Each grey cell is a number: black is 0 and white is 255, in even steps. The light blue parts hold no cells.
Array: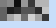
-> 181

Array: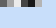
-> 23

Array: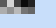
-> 10

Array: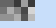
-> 158

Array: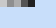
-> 84

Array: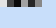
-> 38
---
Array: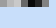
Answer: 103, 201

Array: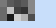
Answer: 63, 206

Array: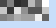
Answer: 145, 254

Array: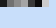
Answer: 165, 203

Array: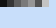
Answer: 122, 195

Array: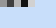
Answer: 182, 209
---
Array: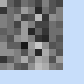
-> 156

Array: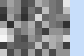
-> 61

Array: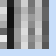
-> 100

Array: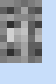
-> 63

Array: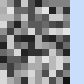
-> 130

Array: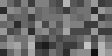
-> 128

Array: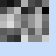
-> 91

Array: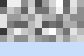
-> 185
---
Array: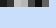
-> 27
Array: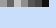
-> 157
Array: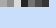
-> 170
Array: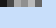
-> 22
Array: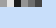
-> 160
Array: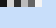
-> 21
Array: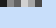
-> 28
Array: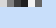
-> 216
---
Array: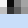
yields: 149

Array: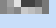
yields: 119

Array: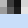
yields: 229

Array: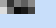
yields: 66

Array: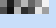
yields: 158

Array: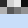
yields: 145

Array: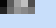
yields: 122

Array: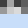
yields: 121
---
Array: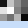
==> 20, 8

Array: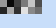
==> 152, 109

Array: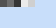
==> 81, 207

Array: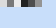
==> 219, 148

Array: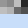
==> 150, 79

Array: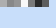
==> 174, 93

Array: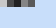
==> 200, 89
